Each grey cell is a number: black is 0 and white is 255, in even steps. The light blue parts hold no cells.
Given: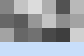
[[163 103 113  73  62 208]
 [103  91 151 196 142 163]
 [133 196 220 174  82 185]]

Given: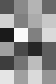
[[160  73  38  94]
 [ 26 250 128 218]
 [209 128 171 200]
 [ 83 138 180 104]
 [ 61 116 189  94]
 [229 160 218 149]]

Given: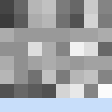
[[ 81 103  91  81 212 232 132 251]
 [182 144 113 193 123 182 193 132]
 [172 153 153 153 153 162 162 172]
 [172 144 162 172 162 153 162 162]
 [ 59  91 172 182 113  81 212 123]
 [ 69 103 182 193 123 103 202 132]
 [144 144 222 172 132 242 222 103]]

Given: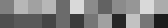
[[ 79  89  89  70 107  59 118 161  38 194 118  28]
 [128 183 161 183 107 217 139  98 139 150 217 172]]

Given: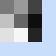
[[194 102  14]
 [225 246  36]
 [122 154  66]]

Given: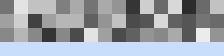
[[160 206  65 160 182 182  97 148 194  75  85 216  97  85 116 106]
 [136 182 136  53 136  75 227 160  75  97 148 136 170  85 236 148]
 [116 227 194 194 127 170 116 170 148  53 206 106 216  44 106 194]]

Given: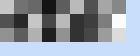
[[198 114 104  20  93 186  81 166 135]
 [146  93 177  31 146  50  71 156 220]
 [ 81  40 198  71 186  50  62 125 251]]
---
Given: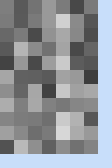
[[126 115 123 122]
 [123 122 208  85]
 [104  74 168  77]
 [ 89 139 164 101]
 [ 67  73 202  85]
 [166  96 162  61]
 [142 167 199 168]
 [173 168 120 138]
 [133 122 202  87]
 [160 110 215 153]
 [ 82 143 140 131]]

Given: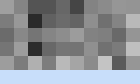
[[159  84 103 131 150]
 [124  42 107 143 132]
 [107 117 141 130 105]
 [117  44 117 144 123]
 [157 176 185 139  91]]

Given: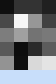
[[ 15  51]
 [ 73 151]
 [125 115]
 [ 89  42]
 [147 217]]

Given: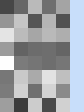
[[ 71 186 164]
 [149  85  81]
 [228 166 174]
 [155 108 101]
 [254 117 118]
 [119 170 191]
 [123 111 138]
 [158 204 209]]

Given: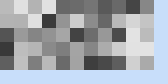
[[186 179 103 117 105 135]
 [179 224 148 140 185 196]
 [ 84 133 166 109  75 187]
 [ 57 181 126 134 205 227]
 [ 95 126 106  62  94 170]]

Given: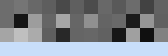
[[109 104  73  76  89  66]
 [109 157 166 144 105 149]
 [165 171  40 103  22  16]]
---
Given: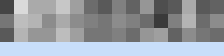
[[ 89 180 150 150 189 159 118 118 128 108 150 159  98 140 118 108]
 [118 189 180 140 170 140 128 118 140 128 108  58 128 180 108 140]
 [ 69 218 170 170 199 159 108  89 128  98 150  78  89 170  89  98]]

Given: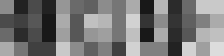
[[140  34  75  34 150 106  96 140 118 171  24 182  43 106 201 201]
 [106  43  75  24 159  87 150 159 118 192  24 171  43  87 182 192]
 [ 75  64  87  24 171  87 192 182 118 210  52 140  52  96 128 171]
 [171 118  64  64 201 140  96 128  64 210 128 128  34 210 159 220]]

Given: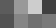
[[ 82 133 112 122]
 [ 92 153 205  64]]

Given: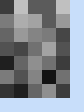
[[ 51  31 101 143  60]
 [ 82  70 113 163  82]
 [123  82 132  19 113]
 [ 31 101 143 113  60]
 [101 153 132 123  70]
 [123 173 163  91 153]
 [ 60 192  91  91 192]]

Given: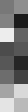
[[130  27]
 [ 87  38]
 [109  66]
 [ 76  87]
 [237  99]
 [120 142]
 [228 186]
 [164 217]]

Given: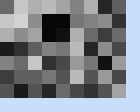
[[ 84  27  84  38 106  72  49  84 163]
 [ 27  49  95 130 118 186  38 141  72]
 [ 61  95  95 118  84 186  84 153  72]
 [130 106 198  49  72 153 118  17 153]
 [175 141 163   7  17 175 106  61 106]
 [106 198 175 186 163 130 175  38  95]
 [198 210 141   7   7 118 130 141  49]]

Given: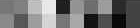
[[137  87 157 212 118 169  20  78  10  67]
 [118 128 190 232  32 147 109 157  43  67]]

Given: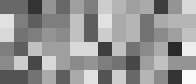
[[ 83  83 115 170  94 170 225  83 205 104 181 138  51 249]
 [126  94 193 159 159 216 216  62 193 115 138 170  42 237]
 [104 104  51 148 104 159 126 205 181 159 170  62 148 216]
 [216 115 126 148 138 193  94 205 170 181 115 138 159 193]
 [225 126  94 126 126 193  94 225 170 181 115 170 181 181]
 [138 205  71 216 159 138 148 126 115  71 159 193 148 148]]
